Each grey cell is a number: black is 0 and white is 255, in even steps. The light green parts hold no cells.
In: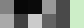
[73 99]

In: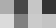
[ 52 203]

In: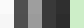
[47 57]

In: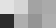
[170 149]

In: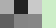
[201 133]

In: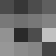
[ 95 120  42 151]

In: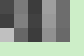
[109 153  60]
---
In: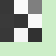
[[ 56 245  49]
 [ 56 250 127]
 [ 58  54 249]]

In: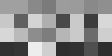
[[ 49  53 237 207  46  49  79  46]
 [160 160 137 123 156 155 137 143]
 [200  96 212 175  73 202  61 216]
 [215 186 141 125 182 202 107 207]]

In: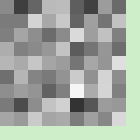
[[166 154 202 165 170 124 160 135 216]
 [138  63 101 186 188  94  65 156 106]
 [123 123 212 168 200 100 160 116 194]
 [127 165 142 108 139 218 158 193 128]
 [173 129 138 151 195  92 117 150 109]
 [182 170 198 165 156 117 167 149 223]
 [111 181 132 122 147 203 145 212 141]
 [142 157 148  98 128 246 171 213 128]
 [122  76 141 195 209  51  86 156 152]]

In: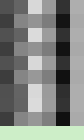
[[ 61 133 151 126  16 170]
 [ 81 100 216 155  50 174]
 [ 62 133 147 124  20 169]
 [ 81  99 219 156  49 174]
 [ 62 133 146 124  19 169]
 [ 81 100 216 155  49 174]
 [ 61 133 152 126  17 170]
 [ 80 100 216 155  47 174]
 [ 81  99 219 156  51 174]]

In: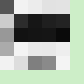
[[242 221 127 138 244]
 [ 85 242 236 226 227]
 [204  44  22  31  35]
 [152  18  20  21  10]
 [171 244 233 232 238]]

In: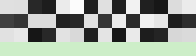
[[225 231  22  40 226 217  32 228  23 234  29  36 215 218]
 [224 223  40  29 235 252  32 224  31 242  32  23 220 235]
 [ 63  53 220 220  33  40 225  53 235  43 240 229  29  44]]

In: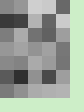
[[122 144 171 176 179]
 [135 150 207 202 104]
 [ 58  65 179 101 203]
 [125 171 114  97 158]
 [151 163 147 161 119]
 [137 131 170 155 117]
 [ 90  47 145  74 158]]
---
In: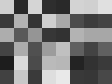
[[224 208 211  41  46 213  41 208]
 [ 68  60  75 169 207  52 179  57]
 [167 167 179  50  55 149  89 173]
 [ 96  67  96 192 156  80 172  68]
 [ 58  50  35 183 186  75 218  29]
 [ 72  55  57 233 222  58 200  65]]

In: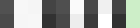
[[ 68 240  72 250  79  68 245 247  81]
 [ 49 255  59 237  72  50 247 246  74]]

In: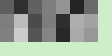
[[106  36 147 126  97  48  94]
 [162 173  46 125  75 187 126]
 [151 170  40 133  85 204 128]]

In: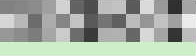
[[164  48 153 218  91 194 190  77  99 209 160 139 133 130]
 [235 160 193 149 187  96 117  90 195 133 172 108 183 214]
 [187  52 164 215 103 177 176  59 109 203 166 125 140 151]]

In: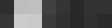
[[ 51  50  41  52  65 191 189  47]
 [ 42  48  40  49  59 201 204  54]]

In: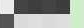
[[ 61  68  62  68 234]
 [222 218 222 217  84]]

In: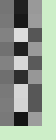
[[153  32 117]
 [156  25 120]
 [ 86 221 130]
 [154  32 113]
 [ 90 215 130]
 [151  45 111]
 [ 87 214 121]
 [ 87 212 124]
 [156  20 121]]

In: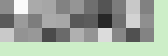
[[129 200 124  84 111 149 130 166 170 250 141]
 [143 211 112  39  92  88 167 170 125 155  90]
 [131  80 135 220 148 176 106  74 152 147 201]]
